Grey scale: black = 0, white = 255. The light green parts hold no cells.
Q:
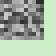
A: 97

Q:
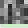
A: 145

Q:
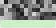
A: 82

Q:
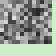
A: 55

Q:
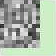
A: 85

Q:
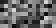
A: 126
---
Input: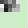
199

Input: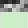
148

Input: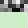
124

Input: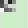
243

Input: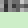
138

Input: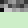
12
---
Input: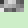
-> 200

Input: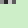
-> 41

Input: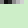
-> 139

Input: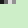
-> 105

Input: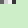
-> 212

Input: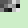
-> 117

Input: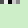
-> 8

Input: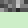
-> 184
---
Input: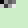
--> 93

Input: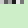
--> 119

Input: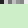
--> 133

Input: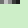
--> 113

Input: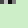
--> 125

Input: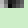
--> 39

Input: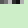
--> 88

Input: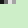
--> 164
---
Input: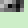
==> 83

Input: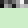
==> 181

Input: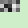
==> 176

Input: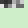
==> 106

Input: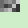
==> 50

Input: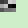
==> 3
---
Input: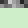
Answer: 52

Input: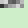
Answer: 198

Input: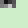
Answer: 113

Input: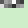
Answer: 89

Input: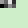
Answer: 157

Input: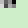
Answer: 188

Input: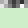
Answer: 174

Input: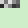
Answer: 211

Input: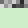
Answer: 110
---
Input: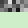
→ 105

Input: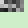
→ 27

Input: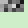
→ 56

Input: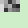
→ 52

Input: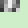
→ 194

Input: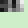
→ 64
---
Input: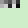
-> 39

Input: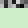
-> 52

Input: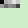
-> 141

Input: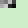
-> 205

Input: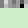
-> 156

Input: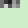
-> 85
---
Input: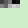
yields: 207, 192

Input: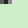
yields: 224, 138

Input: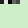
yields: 229, 100

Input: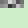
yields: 214, 190

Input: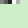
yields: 249, 175

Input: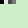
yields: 229, 118

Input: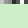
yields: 243, 199

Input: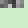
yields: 195, 169

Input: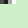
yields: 252, 169
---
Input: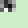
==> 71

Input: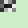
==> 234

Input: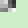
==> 205

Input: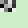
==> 22

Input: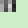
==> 184

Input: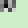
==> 77
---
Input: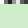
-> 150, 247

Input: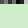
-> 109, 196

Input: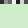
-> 241, 241

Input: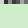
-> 60, 210

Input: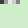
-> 235, 235

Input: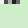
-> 171, 241

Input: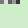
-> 97, 226

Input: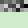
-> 64, 210

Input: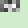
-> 194, 255

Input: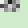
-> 208, 238
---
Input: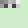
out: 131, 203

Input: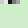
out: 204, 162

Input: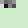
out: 161, 78

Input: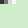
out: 52, 248

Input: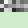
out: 82, 135

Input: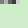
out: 126, 209

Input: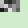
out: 194, 96

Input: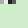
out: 173, 91

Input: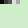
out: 3, 168

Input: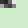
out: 53, 130
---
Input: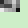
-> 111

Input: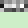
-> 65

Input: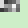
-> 116

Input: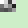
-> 31

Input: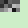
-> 172

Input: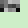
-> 105

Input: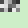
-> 207

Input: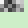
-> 186

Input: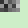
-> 194
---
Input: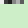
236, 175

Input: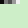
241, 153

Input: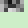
217, 201

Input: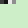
233, 142

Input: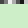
240, 199

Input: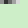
216, 161
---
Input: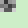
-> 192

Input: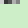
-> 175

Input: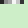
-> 197

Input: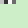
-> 195

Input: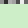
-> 177

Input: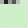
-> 171

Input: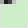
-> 164

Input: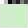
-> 186
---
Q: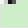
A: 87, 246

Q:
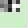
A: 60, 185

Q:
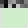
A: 128, 116

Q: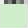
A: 207, 234

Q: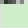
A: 133, 148

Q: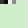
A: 140, 50
